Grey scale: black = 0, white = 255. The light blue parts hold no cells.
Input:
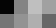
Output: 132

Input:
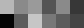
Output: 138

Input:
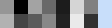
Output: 0

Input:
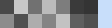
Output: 200

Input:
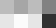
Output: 166

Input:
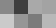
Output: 62

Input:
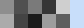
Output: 80

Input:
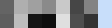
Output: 175

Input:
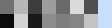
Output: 183

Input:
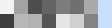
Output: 163
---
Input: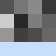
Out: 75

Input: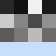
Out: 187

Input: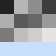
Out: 206

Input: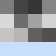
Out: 96

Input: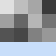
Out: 129

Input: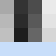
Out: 102
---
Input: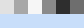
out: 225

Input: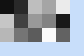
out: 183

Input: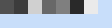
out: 80

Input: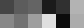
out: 136

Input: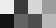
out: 19

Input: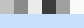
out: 194

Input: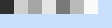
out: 47
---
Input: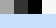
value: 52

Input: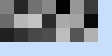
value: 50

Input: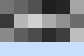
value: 94

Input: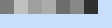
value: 192

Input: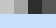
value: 163

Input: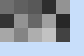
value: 132

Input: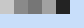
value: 138
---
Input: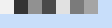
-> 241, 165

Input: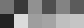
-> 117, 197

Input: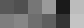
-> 88, 196

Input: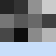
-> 36, 181

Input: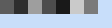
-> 92, 122

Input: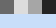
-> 105, 35
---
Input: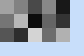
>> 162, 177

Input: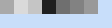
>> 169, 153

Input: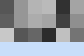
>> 86, 116

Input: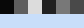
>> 8, 73

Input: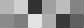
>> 181, 96

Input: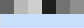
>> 99, 143

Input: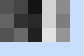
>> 83, 148

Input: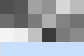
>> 80, 139

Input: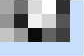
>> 167, 62

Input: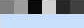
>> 126, 64
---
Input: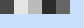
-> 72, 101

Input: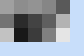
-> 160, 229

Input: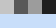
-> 196, 31

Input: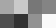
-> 167, 249

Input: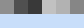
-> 142, 134

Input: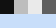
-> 16, 95

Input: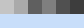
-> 196, 61

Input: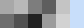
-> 168, 210

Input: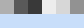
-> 175, 146

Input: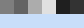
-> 126, 51
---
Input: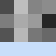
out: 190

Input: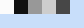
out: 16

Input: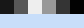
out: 87

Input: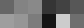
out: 131

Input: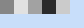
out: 225

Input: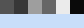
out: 55
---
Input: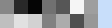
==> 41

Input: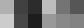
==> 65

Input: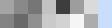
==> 137

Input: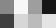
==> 247

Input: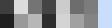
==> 219

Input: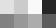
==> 203

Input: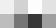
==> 210

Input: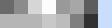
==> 139

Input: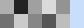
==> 34

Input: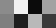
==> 241
